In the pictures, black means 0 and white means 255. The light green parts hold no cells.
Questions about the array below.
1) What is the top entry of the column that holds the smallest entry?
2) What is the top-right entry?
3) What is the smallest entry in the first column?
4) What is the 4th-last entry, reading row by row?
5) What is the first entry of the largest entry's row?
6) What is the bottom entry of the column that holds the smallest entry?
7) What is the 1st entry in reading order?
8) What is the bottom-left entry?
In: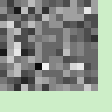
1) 146
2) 160
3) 24
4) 132
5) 104
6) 146
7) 118
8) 146

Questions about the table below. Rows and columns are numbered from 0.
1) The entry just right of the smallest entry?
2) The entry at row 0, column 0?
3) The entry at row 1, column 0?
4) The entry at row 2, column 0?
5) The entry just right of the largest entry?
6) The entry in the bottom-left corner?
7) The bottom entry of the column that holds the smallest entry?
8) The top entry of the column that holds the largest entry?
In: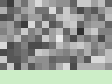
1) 175
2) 99
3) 175
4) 75
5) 129
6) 99
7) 175
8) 143
